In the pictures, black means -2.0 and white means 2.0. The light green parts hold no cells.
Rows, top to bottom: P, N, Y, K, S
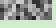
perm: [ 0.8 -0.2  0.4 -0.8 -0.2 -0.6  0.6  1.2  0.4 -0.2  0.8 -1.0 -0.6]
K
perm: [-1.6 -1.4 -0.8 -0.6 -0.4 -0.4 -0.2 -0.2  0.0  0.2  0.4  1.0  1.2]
S
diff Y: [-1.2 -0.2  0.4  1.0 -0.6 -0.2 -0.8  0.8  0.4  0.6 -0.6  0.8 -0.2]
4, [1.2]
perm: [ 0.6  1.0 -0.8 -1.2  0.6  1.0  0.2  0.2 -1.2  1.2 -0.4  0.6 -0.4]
N
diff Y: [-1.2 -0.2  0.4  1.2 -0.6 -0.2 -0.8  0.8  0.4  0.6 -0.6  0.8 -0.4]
13, [-0.2]
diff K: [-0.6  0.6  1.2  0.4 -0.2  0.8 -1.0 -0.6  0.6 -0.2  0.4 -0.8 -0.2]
9, [0.8]

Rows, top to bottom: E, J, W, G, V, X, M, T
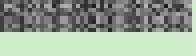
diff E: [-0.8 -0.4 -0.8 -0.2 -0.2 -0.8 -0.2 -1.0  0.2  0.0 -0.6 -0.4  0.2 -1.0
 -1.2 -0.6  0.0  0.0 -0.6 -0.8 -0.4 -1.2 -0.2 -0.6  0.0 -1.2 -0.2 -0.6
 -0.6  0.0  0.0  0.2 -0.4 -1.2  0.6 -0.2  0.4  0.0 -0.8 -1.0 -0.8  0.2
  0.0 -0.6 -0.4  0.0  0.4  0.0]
48, [0.2]
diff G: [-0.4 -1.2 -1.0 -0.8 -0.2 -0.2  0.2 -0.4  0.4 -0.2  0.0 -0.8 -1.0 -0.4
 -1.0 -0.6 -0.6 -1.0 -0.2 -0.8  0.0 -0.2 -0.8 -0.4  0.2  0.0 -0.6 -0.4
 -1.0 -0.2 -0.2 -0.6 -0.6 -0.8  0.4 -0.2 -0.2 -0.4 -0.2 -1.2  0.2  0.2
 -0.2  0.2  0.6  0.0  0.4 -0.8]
46, [0.2]

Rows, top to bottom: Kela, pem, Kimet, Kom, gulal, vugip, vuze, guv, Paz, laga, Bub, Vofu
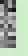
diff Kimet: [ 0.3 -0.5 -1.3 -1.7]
1, [0.5]
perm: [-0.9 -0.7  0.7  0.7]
pem
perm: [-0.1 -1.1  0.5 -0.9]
laga

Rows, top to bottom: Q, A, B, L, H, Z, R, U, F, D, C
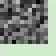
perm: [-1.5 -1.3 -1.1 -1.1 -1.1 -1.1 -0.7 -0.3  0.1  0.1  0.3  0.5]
H
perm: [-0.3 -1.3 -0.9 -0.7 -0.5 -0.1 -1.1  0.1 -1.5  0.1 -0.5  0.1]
U
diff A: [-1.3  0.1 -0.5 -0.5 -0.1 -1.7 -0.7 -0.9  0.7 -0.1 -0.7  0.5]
6, [-1.5]

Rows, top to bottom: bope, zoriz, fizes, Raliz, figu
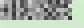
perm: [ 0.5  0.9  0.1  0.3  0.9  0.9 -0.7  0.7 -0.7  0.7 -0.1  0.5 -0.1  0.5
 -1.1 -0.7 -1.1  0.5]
Raliz
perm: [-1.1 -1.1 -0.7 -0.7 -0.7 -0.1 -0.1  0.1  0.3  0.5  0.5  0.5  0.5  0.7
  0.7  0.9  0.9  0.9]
Raliz
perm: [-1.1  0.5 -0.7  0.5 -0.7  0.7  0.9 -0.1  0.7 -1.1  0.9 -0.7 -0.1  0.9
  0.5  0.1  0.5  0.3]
Raliz
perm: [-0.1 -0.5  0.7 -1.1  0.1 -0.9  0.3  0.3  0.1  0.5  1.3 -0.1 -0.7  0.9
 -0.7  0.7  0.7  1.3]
bope

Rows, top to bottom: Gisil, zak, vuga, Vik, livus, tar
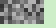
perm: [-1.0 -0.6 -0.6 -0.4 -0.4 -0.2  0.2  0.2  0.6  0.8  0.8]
tar
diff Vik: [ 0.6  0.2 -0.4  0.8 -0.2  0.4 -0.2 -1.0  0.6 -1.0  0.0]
9, [0.4]
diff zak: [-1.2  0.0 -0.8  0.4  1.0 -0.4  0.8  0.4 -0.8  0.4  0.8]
8, [0.6]
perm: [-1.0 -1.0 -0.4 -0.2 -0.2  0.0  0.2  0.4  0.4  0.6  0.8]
Vik
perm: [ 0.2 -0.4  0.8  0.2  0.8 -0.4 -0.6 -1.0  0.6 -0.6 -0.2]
tar
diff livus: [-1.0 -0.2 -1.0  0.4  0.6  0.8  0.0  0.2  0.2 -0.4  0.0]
7, [-0.2]

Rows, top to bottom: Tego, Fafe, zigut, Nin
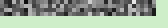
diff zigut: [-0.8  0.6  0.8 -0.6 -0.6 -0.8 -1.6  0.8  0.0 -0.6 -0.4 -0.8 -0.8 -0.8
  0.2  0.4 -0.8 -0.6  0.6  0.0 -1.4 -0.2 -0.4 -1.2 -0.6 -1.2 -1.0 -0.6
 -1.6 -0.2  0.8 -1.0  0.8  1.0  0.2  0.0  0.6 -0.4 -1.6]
36, [-0.2]
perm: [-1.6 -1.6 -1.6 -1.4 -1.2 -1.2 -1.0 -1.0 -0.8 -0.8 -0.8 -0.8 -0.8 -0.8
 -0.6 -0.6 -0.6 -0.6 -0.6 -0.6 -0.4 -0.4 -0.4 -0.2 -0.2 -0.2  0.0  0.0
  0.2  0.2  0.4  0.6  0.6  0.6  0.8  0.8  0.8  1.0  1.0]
Nin

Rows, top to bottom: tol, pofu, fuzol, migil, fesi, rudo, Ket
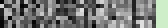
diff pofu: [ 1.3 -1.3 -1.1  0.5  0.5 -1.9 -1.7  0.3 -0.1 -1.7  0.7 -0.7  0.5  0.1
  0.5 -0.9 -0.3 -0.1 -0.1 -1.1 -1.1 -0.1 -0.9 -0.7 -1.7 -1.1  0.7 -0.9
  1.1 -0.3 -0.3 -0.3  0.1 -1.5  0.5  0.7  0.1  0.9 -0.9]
11, [0.5]
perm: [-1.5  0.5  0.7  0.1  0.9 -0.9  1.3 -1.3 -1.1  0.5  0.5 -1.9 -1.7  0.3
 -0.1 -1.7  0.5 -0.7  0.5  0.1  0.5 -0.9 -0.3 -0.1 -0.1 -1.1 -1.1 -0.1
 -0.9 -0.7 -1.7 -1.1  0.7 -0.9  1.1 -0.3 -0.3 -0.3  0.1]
pofu
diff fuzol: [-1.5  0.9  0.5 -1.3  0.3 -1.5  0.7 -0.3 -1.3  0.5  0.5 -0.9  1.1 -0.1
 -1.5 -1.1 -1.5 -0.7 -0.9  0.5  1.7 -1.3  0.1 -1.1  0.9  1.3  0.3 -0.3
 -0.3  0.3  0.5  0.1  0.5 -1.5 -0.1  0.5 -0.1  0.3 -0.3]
21, [1.5]
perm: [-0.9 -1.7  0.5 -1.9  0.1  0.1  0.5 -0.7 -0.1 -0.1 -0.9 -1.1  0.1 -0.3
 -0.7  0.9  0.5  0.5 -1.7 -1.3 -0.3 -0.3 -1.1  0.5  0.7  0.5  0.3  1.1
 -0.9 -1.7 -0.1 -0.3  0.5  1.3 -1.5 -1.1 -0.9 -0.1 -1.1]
fesi
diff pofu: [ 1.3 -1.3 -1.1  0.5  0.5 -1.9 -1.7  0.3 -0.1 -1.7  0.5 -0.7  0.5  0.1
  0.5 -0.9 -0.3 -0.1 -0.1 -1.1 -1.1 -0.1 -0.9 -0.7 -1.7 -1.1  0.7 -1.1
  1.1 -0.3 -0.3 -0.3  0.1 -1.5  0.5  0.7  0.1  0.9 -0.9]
28, [-0.9]
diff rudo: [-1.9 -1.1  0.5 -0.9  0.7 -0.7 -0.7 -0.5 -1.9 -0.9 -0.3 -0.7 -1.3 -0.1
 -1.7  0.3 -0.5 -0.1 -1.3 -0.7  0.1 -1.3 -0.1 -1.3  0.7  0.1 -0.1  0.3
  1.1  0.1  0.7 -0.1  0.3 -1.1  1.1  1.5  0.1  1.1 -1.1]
37, [0.3]

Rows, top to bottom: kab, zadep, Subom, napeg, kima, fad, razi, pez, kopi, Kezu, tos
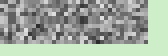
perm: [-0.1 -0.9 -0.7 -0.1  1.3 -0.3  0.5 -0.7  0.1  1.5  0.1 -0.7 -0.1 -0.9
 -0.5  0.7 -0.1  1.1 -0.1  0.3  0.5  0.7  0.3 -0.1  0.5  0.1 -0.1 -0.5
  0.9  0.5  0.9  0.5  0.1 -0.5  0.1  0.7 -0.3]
pez
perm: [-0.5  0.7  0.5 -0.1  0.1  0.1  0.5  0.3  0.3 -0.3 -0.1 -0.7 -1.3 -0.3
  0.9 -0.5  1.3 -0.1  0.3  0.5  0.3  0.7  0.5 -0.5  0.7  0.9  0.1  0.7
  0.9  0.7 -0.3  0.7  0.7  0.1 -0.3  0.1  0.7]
tos
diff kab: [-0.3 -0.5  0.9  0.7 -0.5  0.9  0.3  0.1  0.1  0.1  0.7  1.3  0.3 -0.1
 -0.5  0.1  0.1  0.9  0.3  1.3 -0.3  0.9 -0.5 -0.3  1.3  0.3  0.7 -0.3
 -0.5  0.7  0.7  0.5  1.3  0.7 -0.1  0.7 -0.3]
18, [1.1]
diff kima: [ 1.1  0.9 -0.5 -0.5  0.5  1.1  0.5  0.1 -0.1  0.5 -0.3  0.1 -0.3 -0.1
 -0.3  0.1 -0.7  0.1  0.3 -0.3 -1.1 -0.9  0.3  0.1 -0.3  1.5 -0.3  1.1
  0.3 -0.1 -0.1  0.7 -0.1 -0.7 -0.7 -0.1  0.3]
25, [-0.1]
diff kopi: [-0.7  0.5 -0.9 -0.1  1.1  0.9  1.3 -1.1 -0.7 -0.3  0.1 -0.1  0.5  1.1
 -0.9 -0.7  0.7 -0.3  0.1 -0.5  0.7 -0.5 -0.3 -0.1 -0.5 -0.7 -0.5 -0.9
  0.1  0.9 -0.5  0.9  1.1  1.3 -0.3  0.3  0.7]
14, [0.9]
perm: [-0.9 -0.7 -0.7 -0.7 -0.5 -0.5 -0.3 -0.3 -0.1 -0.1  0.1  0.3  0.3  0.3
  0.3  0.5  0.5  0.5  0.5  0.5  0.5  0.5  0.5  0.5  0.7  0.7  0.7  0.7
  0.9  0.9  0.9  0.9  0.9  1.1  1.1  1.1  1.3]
Subom

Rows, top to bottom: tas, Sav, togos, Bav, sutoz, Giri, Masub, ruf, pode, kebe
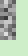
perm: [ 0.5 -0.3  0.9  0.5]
Sav
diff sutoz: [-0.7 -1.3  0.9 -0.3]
2, [-1.1]
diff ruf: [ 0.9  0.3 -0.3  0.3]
4, [0.5]
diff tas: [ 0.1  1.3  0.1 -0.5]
3, [0.3]

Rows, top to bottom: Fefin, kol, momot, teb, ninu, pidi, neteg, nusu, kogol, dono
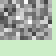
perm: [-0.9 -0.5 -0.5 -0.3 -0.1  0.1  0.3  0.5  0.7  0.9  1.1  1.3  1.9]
Fefin
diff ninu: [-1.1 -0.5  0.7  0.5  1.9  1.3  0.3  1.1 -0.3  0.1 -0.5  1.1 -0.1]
1, [-0.9]
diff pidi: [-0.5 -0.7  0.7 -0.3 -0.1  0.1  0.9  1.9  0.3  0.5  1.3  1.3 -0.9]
2, [-0.5]
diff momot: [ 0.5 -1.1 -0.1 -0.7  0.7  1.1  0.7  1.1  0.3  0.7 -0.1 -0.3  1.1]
4, [-0.9]
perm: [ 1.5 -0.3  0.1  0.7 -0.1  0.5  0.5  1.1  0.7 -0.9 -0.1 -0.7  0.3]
neteg
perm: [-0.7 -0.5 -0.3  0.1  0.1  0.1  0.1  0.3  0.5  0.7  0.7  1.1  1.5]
nusu
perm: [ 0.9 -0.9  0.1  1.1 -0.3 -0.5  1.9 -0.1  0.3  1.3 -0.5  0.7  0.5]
Fefin

